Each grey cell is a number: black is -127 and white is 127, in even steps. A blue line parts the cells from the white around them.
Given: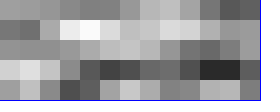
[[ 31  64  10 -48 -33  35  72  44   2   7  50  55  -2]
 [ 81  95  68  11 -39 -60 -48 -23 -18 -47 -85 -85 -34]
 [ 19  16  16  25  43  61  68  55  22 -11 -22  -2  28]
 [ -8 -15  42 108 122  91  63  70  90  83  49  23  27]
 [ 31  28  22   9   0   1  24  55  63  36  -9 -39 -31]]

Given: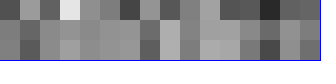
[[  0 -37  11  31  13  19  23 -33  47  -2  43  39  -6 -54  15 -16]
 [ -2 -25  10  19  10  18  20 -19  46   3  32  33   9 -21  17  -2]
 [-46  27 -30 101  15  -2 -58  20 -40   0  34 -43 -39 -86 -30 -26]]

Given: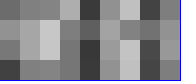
[[-62   0   4  -9 -69  18  64 -58  -1]
 [ -7  38  70  -9 -71  27  67 -54  24]
 [ 18  38  71  -1 -32  35   2 -13  18]
 [-19   0   4  46 -69  17  64 -60  -1]]

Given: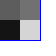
[[-107   85]
 [ -34  -14]]

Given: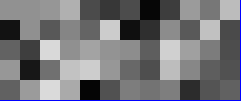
[[ -30   27   90   42 -122  -46   -2  -12   -1  -83  -43  -30]
 [  23 -104  -15   66   77   23  -23  -49   61    7  -33  -46]
 [ -29  -65   89   16   35   19   13  -33   80   32   -3  -50]
 [-109   16  -39    5  -27   76 -112  -80   12  -38   65  -53]
 [  17   17   22   48  -52  -72  -51 -121  -66   27   -8   60]]

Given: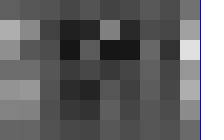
[[ -26  -27  -45  -55  -58  -40  -50  -42  -46  -21]
 [   2    1  -48  -71  -76  -33  -58  -41  -51   11]
 [  19   23  -44  -83  -91  -42  -63  -35  -56   46]
 [ -18  -18  -41  -68  -56  -70  -58  -32  -58   22]
 [  15  -40  -50 -105  -37 -105 -104  -24  -77   96]
 [  46    9  -62  -95  -89    0  -86  -51  -57   33]
 [ -32  -40  -44  -56  -44  -60  -54  -39  -52  -14]]

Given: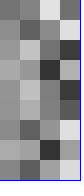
[[  6 -34  33  90]
 [ 42  33 -77  31]
 [ 10 -32  20  94]
 [ 19  46   0 -38]
 [ 20  63  -2 -68]
 [ 41  23 -75  49]
 [ 24  66 -13 -67]
 [ 13 -30  11  95]
 [-12   2  97 -15]]

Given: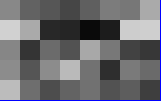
[[  60  -17  -50  -28  -14  -45  -34  -65]
 [  12  -42   12   58  -13  -81   -5  -21]
 [   6  -75  -20  -45   40   -7  -61  -72]
 [  81   42  -87  -90 -117  -99   77   79]
 [   8  -29  -41  -57  -32   -3   -8   42]]
